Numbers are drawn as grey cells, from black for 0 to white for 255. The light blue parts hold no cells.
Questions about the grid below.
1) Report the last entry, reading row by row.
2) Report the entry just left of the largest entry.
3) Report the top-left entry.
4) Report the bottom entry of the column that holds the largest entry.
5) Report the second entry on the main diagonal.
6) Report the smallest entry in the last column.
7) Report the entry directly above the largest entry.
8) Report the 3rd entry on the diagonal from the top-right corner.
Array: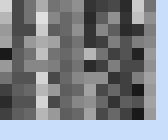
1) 153
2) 115
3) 212
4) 182
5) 73
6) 115
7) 172
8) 43

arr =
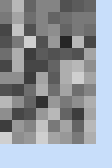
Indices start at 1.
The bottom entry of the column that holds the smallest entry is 152
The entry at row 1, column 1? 132
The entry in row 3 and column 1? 70
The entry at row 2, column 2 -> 164
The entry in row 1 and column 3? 100
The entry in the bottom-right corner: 174
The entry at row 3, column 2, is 195
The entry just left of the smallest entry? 152
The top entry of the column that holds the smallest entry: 81
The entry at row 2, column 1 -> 121
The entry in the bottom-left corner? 207
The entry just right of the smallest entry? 184
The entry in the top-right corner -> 100
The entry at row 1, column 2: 184

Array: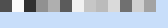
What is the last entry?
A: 163
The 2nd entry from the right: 208
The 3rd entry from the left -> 49
